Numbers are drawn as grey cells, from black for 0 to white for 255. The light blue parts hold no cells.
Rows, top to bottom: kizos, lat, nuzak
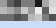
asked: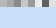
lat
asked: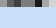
kizos

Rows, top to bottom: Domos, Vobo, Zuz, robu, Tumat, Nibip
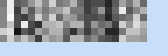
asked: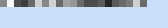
Zuz
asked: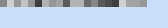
Nibip

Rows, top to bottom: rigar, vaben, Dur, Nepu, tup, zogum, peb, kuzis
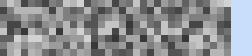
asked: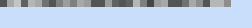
kuzis
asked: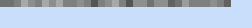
Dur

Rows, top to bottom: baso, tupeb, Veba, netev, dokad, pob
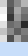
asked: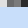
netev
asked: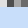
pob
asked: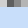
baso
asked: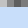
dokad
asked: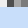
tupeb
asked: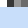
Veba

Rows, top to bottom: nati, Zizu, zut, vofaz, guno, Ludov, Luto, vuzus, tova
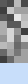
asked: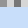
Ludov
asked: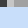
Zizu
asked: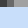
tova
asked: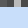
nati
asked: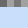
vuzus

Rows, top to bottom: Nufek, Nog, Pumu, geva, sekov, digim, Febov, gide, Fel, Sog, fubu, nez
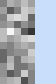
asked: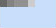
gide
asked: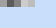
Nog

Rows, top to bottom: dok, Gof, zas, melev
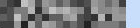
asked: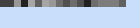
melev
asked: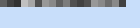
dok
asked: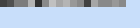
Gof
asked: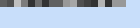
zas

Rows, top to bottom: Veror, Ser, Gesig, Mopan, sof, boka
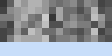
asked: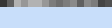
Veror
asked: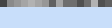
Ser
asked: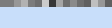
Gesig

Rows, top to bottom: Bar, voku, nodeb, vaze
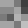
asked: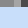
voku
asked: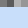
nodeb
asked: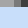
Bar

